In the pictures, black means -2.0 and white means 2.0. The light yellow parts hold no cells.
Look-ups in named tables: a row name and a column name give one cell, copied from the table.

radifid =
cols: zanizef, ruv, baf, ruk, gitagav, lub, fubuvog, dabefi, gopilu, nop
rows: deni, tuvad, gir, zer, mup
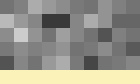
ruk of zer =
0.1
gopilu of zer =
-0.2
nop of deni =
-0.2
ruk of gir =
-0.2
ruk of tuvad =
-1.1
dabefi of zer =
0.2
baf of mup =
-0.2
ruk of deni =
0.4
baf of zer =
0.0
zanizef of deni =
-0.2
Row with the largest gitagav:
mup

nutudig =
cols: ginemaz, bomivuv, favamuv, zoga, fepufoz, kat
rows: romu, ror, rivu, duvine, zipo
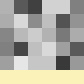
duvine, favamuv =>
1.0
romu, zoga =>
1.3
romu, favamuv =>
-1.0
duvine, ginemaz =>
0.0
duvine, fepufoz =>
0.5
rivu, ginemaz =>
0.1

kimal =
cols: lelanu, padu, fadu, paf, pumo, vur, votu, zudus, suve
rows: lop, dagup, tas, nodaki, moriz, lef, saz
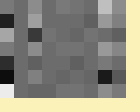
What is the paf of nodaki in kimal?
-0.3
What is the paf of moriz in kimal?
-0.3
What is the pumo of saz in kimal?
-0.2
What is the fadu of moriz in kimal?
-0.5
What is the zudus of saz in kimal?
0.2
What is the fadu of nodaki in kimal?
0.2
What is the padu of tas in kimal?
-0.3
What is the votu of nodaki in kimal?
-0.3
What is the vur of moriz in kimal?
-0.5
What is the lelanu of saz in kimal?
1.7
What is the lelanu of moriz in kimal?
-1.3
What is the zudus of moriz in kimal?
-0.1
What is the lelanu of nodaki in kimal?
-0.1
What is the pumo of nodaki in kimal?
-0.2
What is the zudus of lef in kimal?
-1.6

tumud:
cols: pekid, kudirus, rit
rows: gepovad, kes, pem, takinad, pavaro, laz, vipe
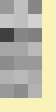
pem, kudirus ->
0.1
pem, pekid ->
-1.0
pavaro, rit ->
0.4
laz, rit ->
0.7
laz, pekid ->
0.8
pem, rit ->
0.0
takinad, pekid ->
0.6
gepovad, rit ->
0.1
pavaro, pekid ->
0.2
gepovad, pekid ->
0.4
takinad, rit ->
0.9
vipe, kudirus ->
0.2
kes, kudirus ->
1.0
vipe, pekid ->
0.4
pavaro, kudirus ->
0.4
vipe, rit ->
0.8
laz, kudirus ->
0.9
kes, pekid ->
1.1
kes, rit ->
1.3
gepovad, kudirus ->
1.0

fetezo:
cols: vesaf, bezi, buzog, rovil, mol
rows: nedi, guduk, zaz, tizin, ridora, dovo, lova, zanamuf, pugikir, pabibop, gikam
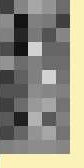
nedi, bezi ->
0.1
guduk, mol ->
-1.0
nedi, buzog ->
0.6
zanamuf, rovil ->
0.6
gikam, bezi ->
0.1
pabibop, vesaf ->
-0.9
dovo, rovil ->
1.3
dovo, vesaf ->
-1.1

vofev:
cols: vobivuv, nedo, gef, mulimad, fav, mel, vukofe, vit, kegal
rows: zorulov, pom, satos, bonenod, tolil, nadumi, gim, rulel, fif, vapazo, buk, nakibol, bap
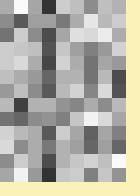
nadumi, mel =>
0.8
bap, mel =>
1.2
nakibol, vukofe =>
1.3
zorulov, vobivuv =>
0.7
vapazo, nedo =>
0.9
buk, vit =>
0.5

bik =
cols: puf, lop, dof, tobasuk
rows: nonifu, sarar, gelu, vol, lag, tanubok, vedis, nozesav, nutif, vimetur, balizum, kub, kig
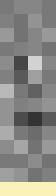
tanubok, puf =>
0.0
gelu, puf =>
0.4
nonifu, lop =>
0.1
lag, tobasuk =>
0.1
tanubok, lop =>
-0.6
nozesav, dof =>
0.1
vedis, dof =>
-0.5
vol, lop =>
0.0
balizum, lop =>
0.6
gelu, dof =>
0.1
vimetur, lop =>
-0.1
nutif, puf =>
0.3
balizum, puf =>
0.2
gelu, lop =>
-0.2
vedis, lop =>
-0.1
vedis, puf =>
0.9
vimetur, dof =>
-0.3
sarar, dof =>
0.3

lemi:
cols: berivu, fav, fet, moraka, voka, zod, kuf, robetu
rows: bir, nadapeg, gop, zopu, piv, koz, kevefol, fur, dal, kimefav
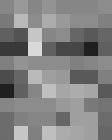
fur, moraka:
0.2
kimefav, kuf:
0.5
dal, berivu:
-0.3
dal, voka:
-0.4
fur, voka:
0.4
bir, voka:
0.1
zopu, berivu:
-1.1
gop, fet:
1.1
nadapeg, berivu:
-0.1
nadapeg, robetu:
0.0

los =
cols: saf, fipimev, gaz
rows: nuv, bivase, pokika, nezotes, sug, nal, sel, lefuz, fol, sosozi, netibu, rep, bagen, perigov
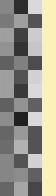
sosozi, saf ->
-0.4
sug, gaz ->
-0.8
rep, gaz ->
1.3
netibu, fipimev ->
0.8
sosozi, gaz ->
-0.7
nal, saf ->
0.5
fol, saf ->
0.2
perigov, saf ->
-0.4
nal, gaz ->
1.3
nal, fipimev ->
-0.7
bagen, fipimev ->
0.2
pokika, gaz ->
1.2
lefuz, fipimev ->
0.3

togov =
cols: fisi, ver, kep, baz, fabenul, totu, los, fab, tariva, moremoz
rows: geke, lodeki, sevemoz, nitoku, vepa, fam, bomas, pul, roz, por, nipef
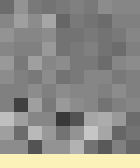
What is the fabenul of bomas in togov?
0.2
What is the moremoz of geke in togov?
0.1
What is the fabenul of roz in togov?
-1.1
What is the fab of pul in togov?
-0.2
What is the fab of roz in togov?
0.7
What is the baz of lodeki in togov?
0.6
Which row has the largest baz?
lodeki

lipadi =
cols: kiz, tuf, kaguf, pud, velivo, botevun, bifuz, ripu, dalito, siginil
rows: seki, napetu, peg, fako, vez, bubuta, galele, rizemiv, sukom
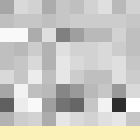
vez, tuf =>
1.1
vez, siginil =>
1.1
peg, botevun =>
0.5
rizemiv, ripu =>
1.8
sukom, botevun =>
1.4
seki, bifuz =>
1.3
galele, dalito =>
0.4
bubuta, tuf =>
1.1
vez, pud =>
0.8

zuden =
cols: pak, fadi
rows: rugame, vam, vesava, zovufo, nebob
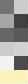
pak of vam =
0.6
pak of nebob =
1.8
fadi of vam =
-1.0
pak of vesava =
-0.4
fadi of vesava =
-0.6
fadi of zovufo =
1.3
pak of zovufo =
1.2
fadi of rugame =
1.2
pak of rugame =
-0.2
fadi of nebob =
-0.8

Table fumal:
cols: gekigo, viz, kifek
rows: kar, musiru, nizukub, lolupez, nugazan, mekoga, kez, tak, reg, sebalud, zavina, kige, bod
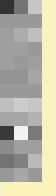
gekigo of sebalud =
-1.1
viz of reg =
0.6
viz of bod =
0.6
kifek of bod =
0.4
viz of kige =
0.0
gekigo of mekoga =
0.3
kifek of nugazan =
0.5
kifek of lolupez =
0.4
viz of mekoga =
0.3
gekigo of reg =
0.6
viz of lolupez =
0.5
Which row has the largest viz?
sebalud

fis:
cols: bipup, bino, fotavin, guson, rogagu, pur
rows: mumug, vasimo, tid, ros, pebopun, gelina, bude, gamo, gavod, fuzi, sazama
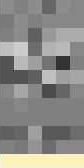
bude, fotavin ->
0.1
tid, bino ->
0.2
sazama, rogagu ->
0.1
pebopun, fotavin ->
0.5
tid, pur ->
0.7
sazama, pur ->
0.1
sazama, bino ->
-0.1
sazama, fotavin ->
0.3
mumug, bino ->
0.0
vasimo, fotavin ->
0.0
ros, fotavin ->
-0.3
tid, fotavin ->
-0.5
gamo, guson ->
0.0
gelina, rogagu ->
0.5
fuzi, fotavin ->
0.5
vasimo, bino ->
0.2
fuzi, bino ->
-0.4

